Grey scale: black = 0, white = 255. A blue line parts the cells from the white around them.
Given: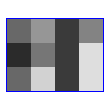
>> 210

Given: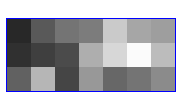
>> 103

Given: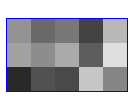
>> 73

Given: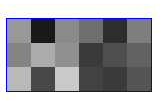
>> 66

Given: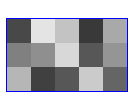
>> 87

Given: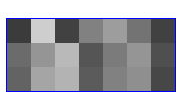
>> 129

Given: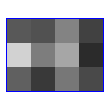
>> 57

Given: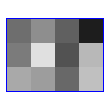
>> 157
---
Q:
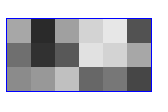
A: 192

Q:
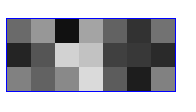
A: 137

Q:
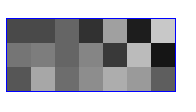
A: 109

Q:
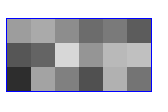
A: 128

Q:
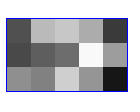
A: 207

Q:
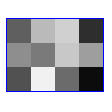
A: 107

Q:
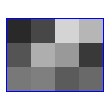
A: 91
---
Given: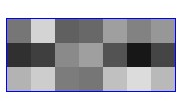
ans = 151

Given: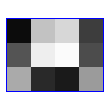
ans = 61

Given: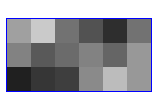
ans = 114

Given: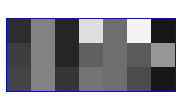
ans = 23

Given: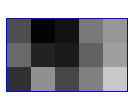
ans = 151

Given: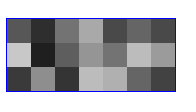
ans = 73
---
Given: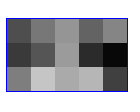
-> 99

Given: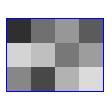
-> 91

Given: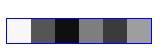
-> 126

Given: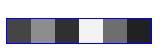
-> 243

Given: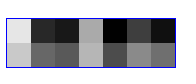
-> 170

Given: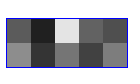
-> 98

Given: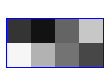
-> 199

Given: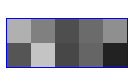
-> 107

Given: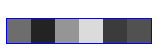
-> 219

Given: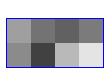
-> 123
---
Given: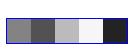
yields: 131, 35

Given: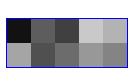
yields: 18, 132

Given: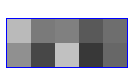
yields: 186, 103

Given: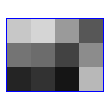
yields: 199, 184

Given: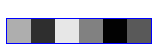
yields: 174, 89

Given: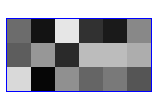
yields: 108, 85

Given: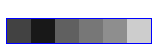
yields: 66, 205
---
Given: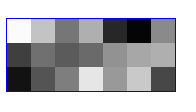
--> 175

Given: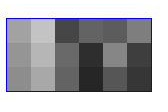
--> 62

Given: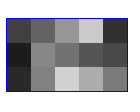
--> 72

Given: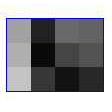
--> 83

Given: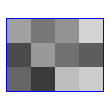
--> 93

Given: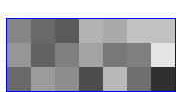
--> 230

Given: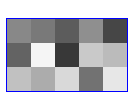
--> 187

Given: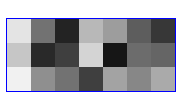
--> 101
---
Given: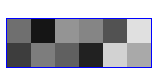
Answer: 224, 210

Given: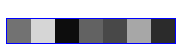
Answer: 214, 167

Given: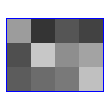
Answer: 199, 192

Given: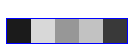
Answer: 216, 194

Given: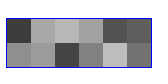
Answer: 189, 183

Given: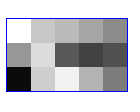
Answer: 255, 241
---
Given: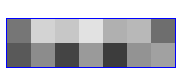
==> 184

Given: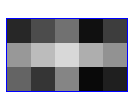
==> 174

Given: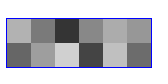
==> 172

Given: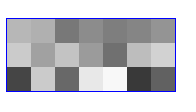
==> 189

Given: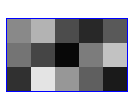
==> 124

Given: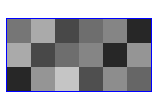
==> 39
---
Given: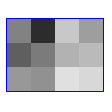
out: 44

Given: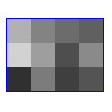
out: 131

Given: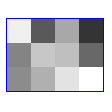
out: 89

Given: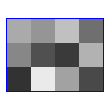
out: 149

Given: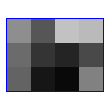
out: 86

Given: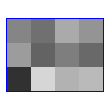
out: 112
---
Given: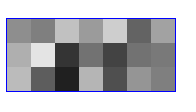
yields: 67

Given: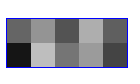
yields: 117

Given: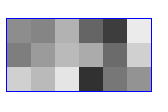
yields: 171

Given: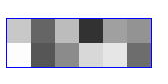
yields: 216

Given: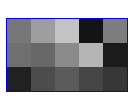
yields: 138

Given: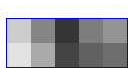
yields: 68
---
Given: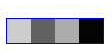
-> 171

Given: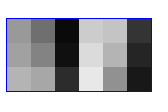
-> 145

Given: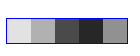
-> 39

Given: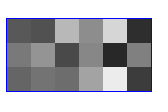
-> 236

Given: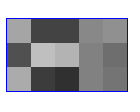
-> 129

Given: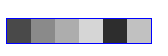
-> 45

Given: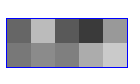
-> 172

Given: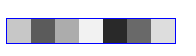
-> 105

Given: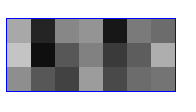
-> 108

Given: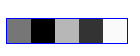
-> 51
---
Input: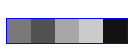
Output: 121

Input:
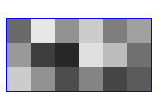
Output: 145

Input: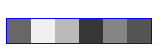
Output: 240

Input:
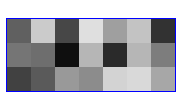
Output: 153

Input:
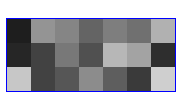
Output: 86

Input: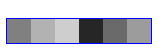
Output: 178
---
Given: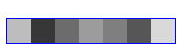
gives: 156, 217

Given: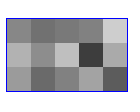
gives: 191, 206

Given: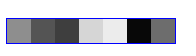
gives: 214, 236

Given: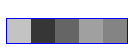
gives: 101, 195

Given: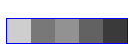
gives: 146, 206

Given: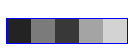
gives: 56, 211

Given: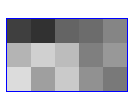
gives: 188, 220

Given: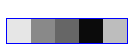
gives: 102, 230

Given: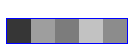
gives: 124, 194

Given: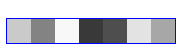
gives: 57, 248
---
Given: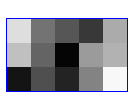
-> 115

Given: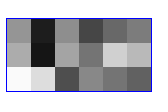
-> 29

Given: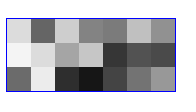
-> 101

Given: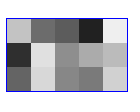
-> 108

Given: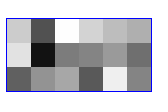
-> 81

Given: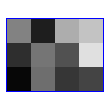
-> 30

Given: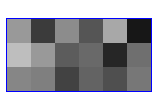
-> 59
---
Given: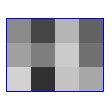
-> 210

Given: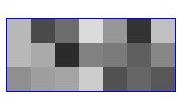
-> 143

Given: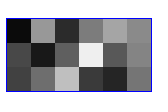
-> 65

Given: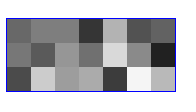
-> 75

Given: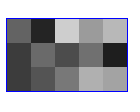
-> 60

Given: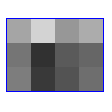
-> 125

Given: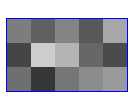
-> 111
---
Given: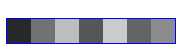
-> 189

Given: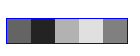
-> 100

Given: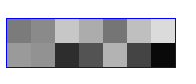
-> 45

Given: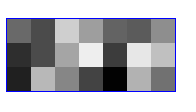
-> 134

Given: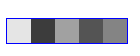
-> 229

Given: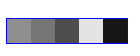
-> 143
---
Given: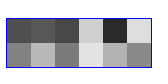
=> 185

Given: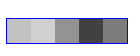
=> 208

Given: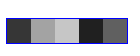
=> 163

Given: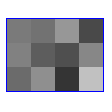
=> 143

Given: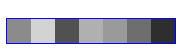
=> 211

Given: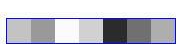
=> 153

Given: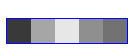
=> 166

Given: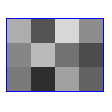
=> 46
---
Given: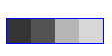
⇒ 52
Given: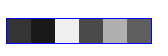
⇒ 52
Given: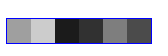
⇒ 159
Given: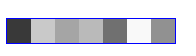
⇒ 57
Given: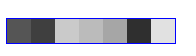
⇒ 85
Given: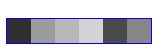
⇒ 48
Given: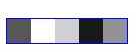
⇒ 87
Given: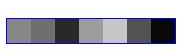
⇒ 135
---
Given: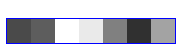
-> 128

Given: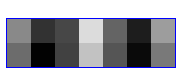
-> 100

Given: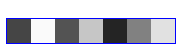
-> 36

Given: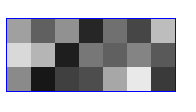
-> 112

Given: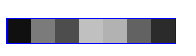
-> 178

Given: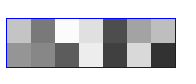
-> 77

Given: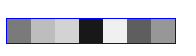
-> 240
